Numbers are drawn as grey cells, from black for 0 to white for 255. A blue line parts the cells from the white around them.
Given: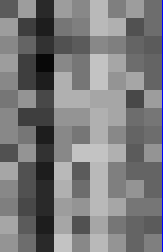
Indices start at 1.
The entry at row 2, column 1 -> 157
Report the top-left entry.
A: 91
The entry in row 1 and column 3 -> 41
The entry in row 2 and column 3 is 29
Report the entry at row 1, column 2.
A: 157
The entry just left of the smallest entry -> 62
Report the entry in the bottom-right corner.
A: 127
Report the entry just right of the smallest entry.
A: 136
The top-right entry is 109
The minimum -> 8
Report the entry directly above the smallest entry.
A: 50
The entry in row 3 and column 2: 100
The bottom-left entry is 148
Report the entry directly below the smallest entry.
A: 29
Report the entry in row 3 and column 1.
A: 136

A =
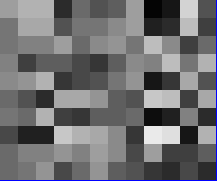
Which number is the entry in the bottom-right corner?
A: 43
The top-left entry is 158
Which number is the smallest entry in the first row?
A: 4
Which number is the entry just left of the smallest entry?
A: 158
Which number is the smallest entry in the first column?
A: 72
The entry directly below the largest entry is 158
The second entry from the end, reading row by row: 72
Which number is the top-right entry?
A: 82
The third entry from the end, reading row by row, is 43
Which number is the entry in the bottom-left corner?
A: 106
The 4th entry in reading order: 43
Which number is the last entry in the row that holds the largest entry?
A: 178
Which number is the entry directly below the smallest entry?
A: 32
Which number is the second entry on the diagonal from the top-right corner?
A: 189
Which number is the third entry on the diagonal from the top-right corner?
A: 138
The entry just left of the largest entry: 54
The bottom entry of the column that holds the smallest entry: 54
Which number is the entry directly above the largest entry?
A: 13
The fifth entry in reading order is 106

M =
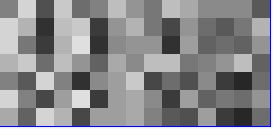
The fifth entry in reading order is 109
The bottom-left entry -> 169
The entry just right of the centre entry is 190
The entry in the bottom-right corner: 109
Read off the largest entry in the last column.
179
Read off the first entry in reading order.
129
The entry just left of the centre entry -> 169
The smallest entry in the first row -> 80
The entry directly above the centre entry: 148
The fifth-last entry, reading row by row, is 80
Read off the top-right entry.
89
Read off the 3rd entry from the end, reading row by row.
59
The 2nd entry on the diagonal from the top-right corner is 119
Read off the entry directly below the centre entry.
201
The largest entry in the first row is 212
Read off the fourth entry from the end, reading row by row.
158
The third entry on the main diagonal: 59
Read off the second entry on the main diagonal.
179

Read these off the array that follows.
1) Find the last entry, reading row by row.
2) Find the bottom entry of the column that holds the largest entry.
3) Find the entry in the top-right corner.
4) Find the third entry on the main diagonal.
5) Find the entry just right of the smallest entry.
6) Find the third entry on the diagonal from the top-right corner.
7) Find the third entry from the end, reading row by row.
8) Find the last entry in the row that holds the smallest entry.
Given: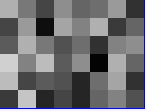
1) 81
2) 58
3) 49
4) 120
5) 176
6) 49
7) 101
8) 101

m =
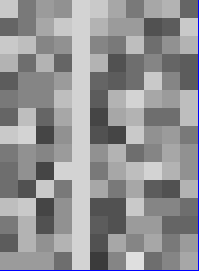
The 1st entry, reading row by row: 201
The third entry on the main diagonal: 133
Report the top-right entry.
101
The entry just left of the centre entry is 211
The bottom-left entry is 155
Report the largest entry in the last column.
201
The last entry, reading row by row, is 167
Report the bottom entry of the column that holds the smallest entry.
59
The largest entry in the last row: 223
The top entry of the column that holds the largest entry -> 121
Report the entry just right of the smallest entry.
133
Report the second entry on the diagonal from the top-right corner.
92
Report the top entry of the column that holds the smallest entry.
201
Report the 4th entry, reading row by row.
145
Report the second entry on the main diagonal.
121
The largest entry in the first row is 211
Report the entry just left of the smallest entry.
211
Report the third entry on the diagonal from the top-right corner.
110
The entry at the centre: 81
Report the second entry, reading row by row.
121
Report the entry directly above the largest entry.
133

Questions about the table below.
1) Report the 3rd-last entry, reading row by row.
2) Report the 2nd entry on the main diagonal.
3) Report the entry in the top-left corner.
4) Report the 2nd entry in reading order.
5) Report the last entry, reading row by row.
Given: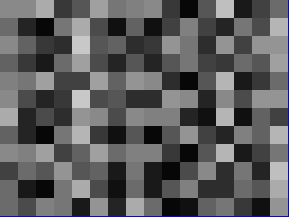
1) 56
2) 36
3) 137
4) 137
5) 148
